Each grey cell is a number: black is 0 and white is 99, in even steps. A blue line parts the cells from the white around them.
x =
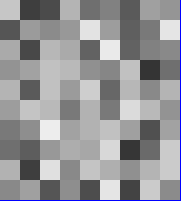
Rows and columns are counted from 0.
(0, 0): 77
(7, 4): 65
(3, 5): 52
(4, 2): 75
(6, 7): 31
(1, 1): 60
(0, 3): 70
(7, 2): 59
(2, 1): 28
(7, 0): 43
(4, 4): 80
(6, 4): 69
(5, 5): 47
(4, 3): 60
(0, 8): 58
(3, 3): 72
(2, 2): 71
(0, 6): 35
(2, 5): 91
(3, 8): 43
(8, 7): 70
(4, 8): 70
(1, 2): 54
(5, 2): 72
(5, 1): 76
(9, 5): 89
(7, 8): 79

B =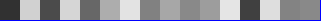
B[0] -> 19
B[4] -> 40
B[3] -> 83
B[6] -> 88
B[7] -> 50

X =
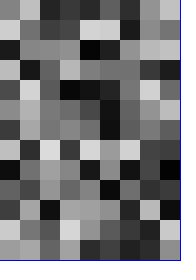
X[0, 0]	51
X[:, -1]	[75, 45, 75, 11, 41, 73, 36, 24, 1, 23, 5, 78, 55]
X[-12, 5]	80
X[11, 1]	46
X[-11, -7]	53
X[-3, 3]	64
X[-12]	[80, 44, 24, 27, 82, 80, 10, 54, 45]
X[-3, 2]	6
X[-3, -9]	24
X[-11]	[10, 52, 53, 56, 2, 12, 57, 72, 75]
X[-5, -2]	27
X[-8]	[54, 69, 47, 42, 28, 7, 38, 57, 73]
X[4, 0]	29
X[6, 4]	43
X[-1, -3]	13
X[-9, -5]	7
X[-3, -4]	56
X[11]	[79, 46, 33, 83, 57, 35, 22, 13, 78]
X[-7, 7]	47
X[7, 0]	74
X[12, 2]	39
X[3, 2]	38
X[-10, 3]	71
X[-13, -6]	22
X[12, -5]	17
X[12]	[61, 65, 39, 63, 17, 25, 13, 17, 55]
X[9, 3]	40
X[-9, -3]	46

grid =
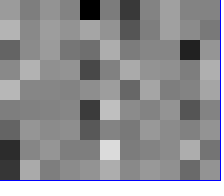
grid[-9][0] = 60
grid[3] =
[53, 69, 56, 57, 28, 50, 66, 57, 56, 49, 68]
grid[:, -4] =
[51, 49, 52, 57, 64, 51, 59, 51, 59]
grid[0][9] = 51
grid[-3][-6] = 51
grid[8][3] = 54
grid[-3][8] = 54
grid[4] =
[71, 52, 52, 51, 55, 61, 40, 64, 49, 51, 64]
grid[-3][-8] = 55
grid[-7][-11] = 39
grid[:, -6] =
[48, 57, 67, 50, 61, 74, 51, 85, 67]
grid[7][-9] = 58
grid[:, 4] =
[0, 64, 43, 28, 55, 23, 34, 49, 57]
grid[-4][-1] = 51
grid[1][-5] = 33
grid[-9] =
[60, 49, 57, 51, 0, 48, 22, 51, 62, 51, 51]
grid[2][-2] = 13
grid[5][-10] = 50
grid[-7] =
[39, 54, 60, 46, 43, 67, 48, 52, 52, 13, 58]
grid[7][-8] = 49
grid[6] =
[39, 58, 54, 55, 34, 51, 47, 59, 54, 50, 57]
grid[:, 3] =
[51, 57, 46, 57, 51, 52, 55, 49, 54]

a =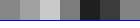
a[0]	52
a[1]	62
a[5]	23

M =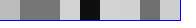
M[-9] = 73
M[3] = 82
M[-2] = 43
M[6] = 81

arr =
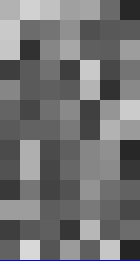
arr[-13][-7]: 69
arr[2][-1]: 61
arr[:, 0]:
[69, 78, 77, 24, 52, 39, 35, 29, 32, 22, 61, 24, 38]
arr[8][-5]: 27
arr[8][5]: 54
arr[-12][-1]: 35
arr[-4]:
[22, 46, 26, 32, 57, 43, 38]
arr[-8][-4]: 53
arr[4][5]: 19
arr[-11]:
[77, 19, 52, 65, 37, 36, 61]
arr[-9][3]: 35
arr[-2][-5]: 37
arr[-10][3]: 24
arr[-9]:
[52, 35, 37, 35, 70, 19, 53]
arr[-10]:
[24, 35, 44, 24, 78, 28, 45]
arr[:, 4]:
[64, 31, 37, 78, 70, 25, 26, 52, 52, 57, 47, 71, 37]
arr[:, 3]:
[62, 56, 65, 24, 35, 53, 47, 37, 40, 32, 39, 21, 60]
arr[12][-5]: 33
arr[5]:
[39, 27, 43, 53, 25, 58, 79]
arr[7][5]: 56
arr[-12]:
[78, 42, 45, 56, 31, 34, 35]

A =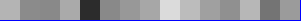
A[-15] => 70
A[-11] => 17
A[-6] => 73
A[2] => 53

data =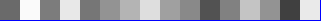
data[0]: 41
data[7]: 86
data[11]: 50
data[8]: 62
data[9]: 53
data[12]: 76

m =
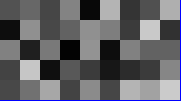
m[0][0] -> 32
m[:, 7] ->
[31, 78, 38, 23, 63]
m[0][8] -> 68
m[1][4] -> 56
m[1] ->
[5, 56, 28, 38, 56, 49, 23, 78, 19]
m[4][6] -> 70
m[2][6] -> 50

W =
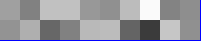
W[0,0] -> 62
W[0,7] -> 97
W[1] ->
[57, 68, 40, 50, 72, 73, 39, 23, 77, 56]
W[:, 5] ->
[56, 73]
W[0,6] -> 73
